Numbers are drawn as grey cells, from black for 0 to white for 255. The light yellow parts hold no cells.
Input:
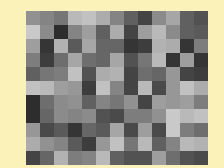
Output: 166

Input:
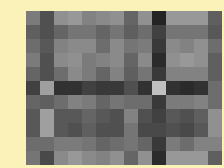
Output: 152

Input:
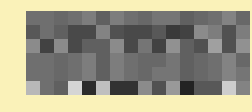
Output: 111

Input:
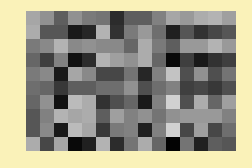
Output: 172

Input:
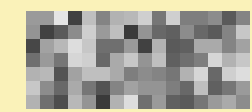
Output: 140

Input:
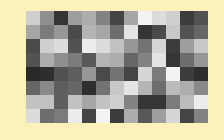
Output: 207
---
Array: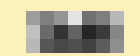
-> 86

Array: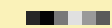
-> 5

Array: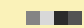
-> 216

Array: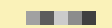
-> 92

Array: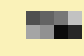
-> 145

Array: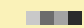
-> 108

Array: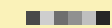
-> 206

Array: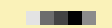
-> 109

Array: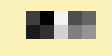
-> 50
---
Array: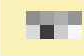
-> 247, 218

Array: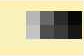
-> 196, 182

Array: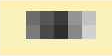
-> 209, 194

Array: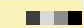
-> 217, 141

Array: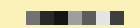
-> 228, 158

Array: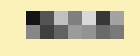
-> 217, 192

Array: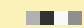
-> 249, 177
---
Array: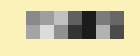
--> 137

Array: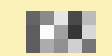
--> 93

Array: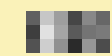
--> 62

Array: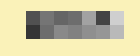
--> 81

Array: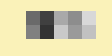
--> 106

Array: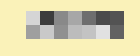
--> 213
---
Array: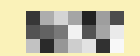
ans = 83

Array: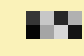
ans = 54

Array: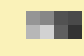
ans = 149

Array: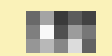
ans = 127

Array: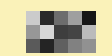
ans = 151

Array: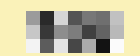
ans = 199
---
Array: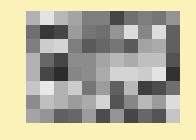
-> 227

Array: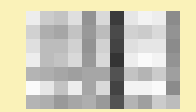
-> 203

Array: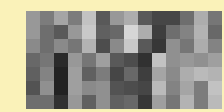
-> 124

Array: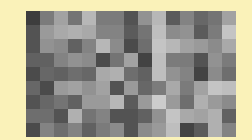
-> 123

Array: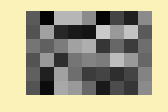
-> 5

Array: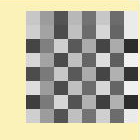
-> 156

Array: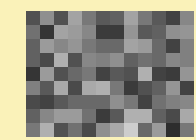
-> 143
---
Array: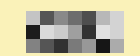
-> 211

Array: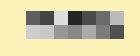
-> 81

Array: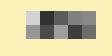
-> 109

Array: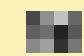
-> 88

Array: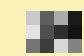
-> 19

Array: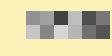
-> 85

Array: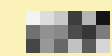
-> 124

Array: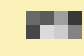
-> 131

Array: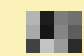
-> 93

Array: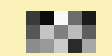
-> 94
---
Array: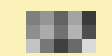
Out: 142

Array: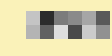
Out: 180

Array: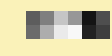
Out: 107

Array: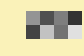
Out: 67

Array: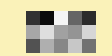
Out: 167

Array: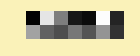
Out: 162
